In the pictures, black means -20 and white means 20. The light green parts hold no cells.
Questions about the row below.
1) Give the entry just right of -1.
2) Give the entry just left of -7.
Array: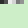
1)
3
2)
-13

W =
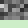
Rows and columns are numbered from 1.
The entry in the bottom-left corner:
-7
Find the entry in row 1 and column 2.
-3
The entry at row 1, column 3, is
-5
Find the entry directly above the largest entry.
-11
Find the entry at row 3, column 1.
-3
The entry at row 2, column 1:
13
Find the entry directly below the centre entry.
-1
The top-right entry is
1
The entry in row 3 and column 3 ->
-9

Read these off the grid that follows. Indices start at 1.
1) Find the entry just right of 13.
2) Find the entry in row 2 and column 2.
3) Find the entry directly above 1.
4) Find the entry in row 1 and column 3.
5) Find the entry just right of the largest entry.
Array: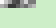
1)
-1
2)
3
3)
3
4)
5
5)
11

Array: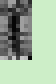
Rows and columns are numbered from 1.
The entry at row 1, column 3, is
5
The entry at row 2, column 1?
-5
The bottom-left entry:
9
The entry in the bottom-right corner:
-19
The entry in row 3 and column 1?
-11
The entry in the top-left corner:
-1
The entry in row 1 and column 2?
-3
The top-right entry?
-13
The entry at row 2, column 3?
3
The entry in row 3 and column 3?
-15

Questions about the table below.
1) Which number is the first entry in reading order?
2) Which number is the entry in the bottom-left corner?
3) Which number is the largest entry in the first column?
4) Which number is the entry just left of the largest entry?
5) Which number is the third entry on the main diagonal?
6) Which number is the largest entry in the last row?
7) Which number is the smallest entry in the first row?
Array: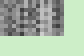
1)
-2
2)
4
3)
6
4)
-2
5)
-6
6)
12
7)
-6

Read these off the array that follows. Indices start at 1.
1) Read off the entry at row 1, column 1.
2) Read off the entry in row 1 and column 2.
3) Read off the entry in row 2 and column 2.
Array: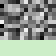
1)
2
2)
0
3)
4

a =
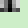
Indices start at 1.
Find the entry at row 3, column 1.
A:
-12
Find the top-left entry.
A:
8
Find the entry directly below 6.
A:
4

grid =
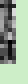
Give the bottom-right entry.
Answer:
-4
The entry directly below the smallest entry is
-18
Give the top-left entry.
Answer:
0
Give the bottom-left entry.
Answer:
-4
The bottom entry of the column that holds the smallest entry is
6
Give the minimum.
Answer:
-20
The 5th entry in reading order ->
-16
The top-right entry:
12
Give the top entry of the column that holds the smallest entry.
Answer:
-12
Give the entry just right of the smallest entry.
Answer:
-14

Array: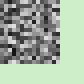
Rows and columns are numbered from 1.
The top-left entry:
1
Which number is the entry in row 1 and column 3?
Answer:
-15
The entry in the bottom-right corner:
13
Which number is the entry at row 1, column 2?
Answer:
-7
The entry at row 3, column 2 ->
9
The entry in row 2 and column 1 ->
-5
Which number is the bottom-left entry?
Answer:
-5
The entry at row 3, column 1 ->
-11
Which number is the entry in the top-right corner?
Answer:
-5

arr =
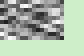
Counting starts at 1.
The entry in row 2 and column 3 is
-3
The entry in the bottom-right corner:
-13
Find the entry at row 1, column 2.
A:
1
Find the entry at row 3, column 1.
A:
-13
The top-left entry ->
-9
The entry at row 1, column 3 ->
15
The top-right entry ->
-9
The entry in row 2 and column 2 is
3
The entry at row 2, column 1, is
9
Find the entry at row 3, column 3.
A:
7

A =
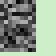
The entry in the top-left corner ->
5
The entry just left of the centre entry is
1
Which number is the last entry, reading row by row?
-11
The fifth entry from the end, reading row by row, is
-1
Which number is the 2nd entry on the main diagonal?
3
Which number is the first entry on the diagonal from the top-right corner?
1
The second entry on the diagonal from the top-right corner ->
-3
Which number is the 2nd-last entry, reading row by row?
-17
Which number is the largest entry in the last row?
5
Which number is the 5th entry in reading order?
-19
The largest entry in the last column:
7
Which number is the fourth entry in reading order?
1
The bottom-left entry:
-5
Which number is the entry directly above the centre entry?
3
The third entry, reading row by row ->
7
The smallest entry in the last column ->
-15
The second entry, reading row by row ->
-5
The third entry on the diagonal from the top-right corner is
1
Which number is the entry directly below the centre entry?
-7
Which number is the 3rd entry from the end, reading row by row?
-1
